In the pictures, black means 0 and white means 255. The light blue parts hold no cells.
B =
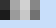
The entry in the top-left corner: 49
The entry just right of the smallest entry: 155
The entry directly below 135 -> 114

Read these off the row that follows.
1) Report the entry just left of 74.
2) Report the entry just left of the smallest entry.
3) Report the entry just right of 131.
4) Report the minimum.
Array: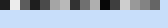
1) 30
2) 175
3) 101
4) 7

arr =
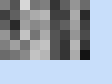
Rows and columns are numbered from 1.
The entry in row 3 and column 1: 96
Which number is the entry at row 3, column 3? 160
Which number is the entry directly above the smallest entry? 52
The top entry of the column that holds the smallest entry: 107
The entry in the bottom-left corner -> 107
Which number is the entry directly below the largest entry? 149
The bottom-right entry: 19
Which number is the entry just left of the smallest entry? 171
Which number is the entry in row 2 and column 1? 63
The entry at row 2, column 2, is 96
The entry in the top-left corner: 127
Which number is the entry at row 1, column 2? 84

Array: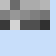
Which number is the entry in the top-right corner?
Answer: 181
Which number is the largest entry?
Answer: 212
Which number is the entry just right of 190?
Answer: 107
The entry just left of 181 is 171

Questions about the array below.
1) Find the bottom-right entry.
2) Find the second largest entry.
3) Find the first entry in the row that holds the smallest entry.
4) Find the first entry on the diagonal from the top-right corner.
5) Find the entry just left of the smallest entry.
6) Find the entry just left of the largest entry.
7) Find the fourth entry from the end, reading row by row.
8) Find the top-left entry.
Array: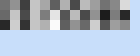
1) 136
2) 228
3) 105
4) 218
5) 146
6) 177
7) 206
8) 114

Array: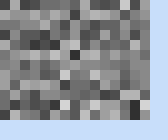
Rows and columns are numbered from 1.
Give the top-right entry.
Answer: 159
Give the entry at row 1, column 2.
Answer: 170
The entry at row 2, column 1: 170
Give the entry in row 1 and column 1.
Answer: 67
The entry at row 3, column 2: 119
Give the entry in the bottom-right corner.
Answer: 147
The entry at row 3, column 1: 119
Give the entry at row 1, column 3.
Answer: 67
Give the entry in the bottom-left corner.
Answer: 67
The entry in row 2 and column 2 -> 147

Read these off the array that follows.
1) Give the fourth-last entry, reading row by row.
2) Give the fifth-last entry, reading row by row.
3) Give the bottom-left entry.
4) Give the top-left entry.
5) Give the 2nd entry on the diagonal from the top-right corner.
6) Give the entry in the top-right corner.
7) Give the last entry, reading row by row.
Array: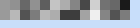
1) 239
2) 163
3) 154
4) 154
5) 83
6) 26
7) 124

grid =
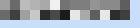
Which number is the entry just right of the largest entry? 115
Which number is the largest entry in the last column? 94
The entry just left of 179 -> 188
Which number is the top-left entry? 159
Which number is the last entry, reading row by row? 63
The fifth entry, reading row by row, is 169
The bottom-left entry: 106
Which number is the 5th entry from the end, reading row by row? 169

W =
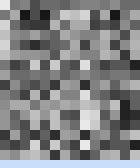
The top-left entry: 233
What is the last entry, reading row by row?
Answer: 191
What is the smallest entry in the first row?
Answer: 76
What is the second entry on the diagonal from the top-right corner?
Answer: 119
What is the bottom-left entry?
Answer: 159
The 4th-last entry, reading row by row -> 170
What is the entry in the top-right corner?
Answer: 107
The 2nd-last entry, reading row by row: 86
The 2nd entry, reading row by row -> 119
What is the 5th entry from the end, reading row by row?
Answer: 97
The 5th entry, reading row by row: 107
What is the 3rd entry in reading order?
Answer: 130
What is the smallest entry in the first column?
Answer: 55
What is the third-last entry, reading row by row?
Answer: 180

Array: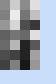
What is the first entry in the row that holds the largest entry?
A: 128
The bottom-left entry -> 65
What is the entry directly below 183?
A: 65
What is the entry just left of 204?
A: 139
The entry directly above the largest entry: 204
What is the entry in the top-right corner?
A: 223
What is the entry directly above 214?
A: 235
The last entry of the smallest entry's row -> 151

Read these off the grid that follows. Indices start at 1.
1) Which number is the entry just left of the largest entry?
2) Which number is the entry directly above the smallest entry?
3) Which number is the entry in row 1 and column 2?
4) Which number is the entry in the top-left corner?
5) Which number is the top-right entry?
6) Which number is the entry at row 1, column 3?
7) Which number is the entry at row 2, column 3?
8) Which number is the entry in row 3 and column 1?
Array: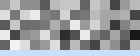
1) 100
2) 165
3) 199
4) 154
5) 187
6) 142
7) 211
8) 90

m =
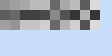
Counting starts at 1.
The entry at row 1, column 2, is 160
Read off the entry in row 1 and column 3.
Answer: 169
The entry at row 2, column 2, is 104
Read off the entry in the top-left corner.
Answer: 148
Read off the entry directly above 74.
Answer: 188
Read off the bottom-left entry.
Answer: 160

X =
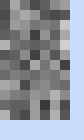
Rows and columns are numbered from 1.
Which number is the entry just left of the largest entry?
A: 126
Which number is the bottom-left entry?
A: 177
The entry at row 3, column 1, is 86
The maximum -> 207
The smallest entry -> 56
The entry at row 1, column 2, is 168
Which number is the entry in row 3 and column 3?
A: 147
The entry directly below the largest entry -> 156
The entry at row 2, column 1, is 75
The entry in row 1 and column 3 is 117
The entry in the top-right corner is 156
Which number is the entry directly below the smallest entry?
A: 86
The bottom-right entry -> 86
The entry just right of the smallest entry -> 156
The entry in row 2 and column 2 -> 147
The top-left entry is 86
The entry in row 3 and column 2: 156
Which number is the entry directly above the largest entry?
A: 168
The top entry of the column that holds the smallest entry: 96
